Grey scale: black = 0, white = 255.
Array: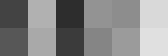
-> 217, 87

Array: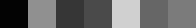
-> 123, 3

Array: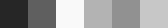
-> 199, 38

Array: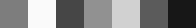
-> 23, 125

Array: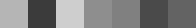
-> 99, 181

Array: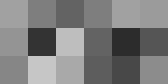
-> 155, 134

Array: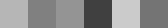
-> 116, 182
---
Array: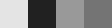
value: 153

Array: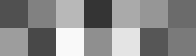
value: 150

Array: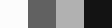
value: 177

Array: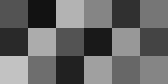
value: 48

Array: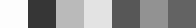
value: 146

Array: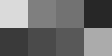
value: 114

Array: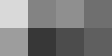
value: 143

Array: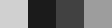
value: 65

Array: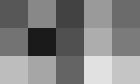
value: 154

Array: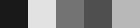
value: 79
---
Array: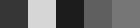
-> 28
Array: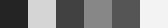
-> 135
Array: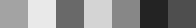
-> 135
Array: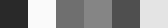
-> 133
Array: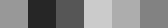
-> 203
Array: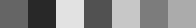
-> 199
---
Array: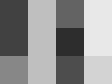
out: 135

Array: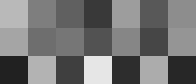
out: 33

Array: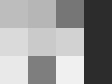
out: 233

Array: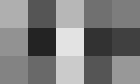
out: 131

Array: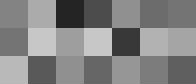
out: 185

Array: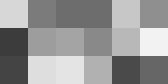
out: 68

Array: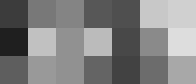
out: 94
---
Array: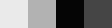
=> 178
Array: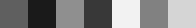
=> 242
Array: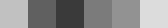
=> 123
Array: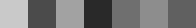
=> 111
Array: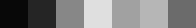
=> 161
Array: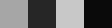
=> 38
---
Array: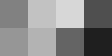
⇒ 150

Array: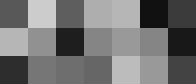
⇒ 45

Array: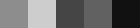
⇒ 141

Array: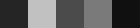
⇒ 37

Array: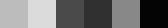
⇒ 188

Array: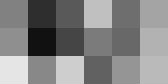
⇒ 229

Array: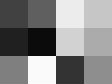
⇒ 127

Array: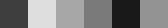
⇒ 62
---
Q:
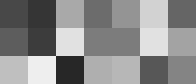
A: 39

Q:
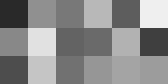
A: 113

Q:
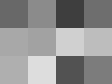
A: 82

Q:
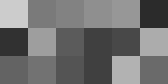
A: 84

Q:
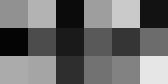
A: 46

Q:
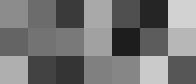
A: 52
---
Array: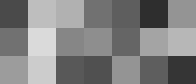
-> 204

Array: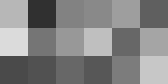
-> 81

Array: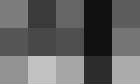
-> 193

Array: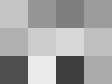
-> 235

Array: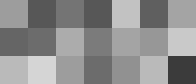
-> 213

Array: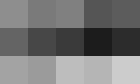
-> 155

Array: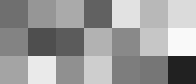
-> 234

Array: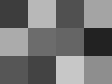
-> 67

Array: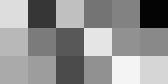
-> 157

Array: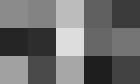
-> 74
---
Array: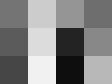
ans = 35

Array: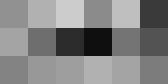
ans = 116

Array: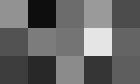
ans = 229

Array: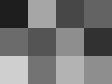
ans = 142

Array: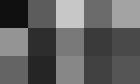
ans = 58

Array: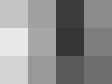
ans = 53

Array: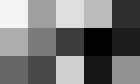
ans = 2

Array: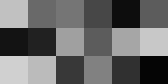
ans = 166
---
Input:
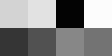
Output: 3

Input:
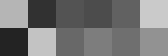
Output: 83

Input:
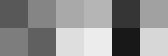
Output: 169

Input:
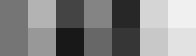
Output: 68

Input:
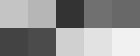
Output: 51

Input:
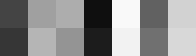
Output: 173
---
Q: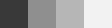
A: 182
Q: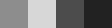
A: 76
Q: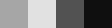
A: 82
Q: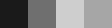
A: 206
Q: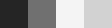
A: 244
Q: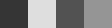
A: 82
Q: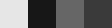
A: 102
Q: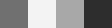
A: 168
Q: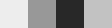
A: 40
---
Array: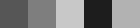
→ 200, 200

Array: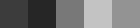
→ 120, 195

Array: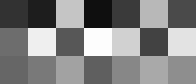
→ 253, 253

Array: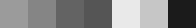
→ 85, 233

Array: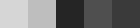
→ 37, 214

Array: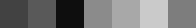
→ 139, 202

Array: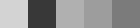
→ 176, 211
